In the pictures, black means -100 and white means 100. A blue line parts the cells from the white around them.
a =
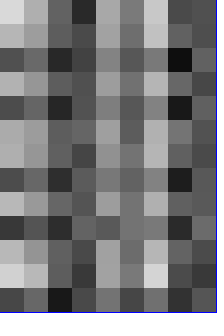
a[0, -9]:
70
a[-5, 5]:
-10
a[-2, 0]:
64
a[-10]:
[40, 18, -27, -37, 23, -11, 42, -19, -44]
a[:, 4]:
[32, 27, 3, 23, -1, 25, 14, -6, 23, -30, 26, 27, -10]
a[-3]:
[44, 16, -25, -43, 26, -15, 43, -22, -41]
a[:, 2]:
[-23, -27, -69, -27, -70, -27, -25, -64, -20, -65, -25, -27, -81]
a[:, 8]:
[-37, -39, -24, -44, -25, -36, -42, -31, -30, -16, -41, -55, -33]
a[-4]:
[-56, -34, -65, -22, -30, -10, -5, -67, -16]
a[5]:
[34, 22, -27, -21, 25, -28, 39, -9, -36]
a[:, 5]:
[-4, -14, -32, -11, -32, -28, -10, -23, -10, -10, -15, -5, -45]
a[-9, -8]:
-21
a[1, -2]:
-24
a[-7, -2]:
-25
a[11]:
[64, 44, -27, -55, 27, -5, 66, -41, -55]
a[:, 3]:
[-68, -42, -48, -37, -36, -21, -46, -29, -34, -22, -43, -55, -43]
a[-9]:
[-40, -21, -70, -36, -1, -32, 2, -81, -25]
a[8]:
[44, 20, -20, -34, 23, -10, 38, -25, -30]

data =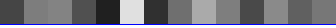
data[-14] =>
-46
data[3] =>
-37
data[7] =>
-13
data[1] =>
-2

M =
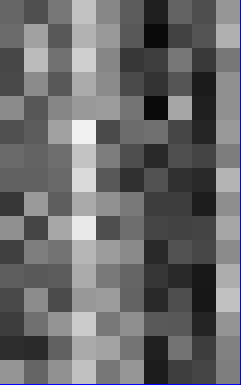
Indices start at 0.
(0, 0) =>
-20
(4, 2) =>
5
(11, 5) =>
-21
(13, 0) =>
-52
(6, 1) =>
-22
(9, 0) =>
13
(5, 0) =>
-37
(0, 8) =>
-39
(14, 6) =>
-75
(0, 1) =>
-38
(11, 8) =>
-81
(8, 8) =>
-77
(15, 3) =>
51
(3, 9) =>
13
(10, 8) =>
-44
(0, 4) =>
6
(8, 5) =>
-5
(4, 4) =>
22
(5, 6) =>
-12
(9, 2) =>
31
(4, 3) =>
20
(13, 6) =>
-30
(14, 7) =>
-10
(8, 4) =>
14
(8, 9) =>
11
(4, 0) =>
9
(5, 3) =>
89
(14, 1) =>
-67
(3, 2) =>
-31
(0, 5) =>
-28
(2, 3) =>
62
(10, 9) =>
9
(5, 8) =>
-71

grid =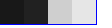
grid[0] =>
-81
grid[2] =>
62
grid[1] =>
-74

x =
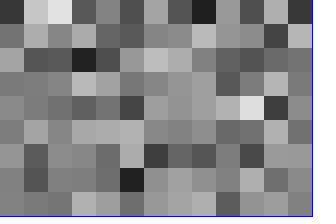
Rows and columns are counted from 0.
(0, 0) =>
-57
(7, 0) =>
1
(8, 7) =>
29
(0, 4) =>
3
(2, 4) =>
-39
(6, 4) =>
-15
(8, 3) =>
39
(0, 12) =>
-56
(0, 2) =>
77
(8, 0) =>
2
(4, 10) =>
74
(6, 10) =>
-43
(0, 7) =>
-34
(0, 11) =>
37
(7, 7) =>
26
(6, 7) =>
-21
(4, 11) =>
-51
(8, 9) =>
-28
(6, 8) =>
-33
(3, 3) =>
45
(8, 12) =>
1
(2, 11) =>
-17
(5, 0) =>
-2
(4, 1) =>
-3
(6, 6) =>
-51
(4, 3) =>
-25
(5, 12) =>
-11
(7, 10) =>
37
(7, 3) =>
-1
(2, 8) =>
1
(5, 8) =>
11
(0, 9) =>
20
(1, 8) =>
46

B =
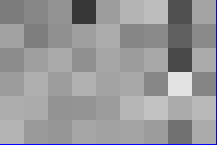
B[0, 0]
-3
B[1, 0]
27
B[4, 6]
52
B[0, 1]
6
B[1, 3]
25
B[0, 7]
-37
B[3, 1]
37
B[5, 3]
30
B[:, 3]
[-57, 25, 13, 39, 16, 30]
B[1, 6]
8
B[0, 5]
41
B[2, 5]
22
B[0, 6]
48
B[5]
[41, 21, 18, 30, 27, 29, 22, -11, 34]

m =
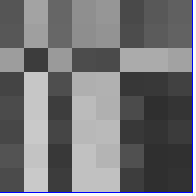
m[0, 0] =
-33
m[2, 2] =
21
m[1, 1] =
25
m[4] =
[-41, 55, -52, 47, 38, -41, -63, -59]
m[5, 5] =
-56
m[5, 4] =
46
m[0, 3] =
12
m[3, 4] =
39
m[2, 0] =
23
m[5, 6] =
-60
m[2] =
[23, -53, 21, -40, -42, 34, 34, 27]
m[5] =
[-44, 58, -46, 44, 46, -56, -60, -54]
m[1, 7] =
-23
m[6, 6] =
-63
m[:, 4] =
[18, 15, -42, 39, 38, 46, 41, 51]
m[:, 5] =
[-43, -40, 34, -57, -41, -56, -37, -52]
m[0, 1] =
28

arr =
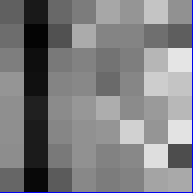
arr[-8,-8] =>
-24
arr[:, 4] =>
[31, 3, -10, -18, 36, 17, 1, -3]
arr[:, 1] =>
[-81, -96, -90, -88, -74, -79, -79, -94]
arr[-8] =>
[-24, -81, -19, -3, 31, 17, 54, 14]
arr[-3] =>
[12, -79, 5, 14, 17, 63, 17, 79]
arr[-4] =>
[12, -74, 9, 18, 36, 10, 21, 44]
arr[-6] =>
[-1, -90, -5, 2, -10, -1, 43, 80]
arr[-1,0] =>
-21
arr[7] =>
[-21, -94, -29, 7, -3, 1, 28, 33]
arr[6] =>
[11, -79, -5, 13, 1, 6, 73, -39]
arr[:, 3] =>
[-3, 34, 2, 6, 18, 14, 13, 7]
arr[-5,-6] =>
3
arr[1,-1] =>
-26

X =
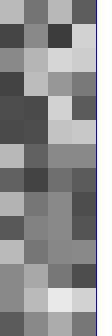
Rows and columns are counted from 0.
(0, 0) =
45
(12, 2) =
82
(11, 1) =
32
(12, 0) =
7
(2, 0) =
7
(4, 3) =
-28
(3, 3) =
-5
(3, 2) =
18
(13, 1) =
7
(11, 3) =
-39
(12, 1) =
46
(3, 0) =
-48
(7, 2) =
-13
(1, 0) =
-46
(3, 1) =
47
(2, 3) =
61
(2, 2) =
68

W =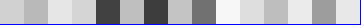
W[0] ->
65
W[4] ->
-50
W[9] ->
93
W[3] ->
67
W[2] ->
81
